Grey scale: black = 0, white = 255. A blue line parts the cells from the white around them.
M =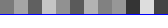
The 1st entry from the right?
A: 68
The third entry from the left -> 96
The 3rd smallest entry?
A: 90
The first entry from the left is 123

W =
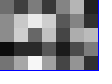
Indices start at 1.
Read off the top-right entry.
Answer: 33
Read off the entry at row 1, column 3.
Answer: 124
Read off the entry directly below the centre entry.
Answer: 88
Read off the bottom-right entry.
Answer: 48
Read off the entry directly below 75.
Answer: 148
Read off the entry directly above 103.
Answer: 235
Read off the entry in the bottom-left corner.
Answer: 116
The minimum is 12
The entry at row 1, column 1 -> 110
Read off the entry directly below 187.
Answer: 124

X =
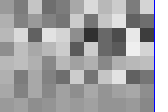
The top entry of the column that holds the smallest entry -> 218
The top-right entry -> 212
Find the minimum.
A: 48
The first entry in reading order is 154
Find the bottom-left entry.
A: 154
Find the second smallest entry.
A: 61
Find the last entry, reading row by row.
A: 136
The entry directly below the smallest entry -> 204
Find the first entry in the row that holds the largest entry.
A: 142
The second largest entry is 232
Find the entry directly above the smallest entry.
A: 117
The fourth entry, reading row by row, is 110
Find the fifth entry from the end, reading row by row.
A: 161
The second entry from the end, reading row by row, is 154
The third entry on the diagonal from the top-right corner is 76
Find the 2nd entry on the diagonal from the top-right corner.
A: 97
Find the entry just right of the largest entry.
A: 212
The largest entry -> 239
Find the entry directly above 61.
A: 110
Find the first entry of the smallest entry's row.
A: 184

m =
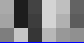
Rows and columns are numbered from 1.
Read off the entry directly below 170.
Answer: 164
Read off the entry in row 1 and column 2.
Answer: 29
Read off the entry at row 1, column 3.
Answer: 67
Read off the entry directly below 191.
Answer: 177
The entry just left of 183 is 54
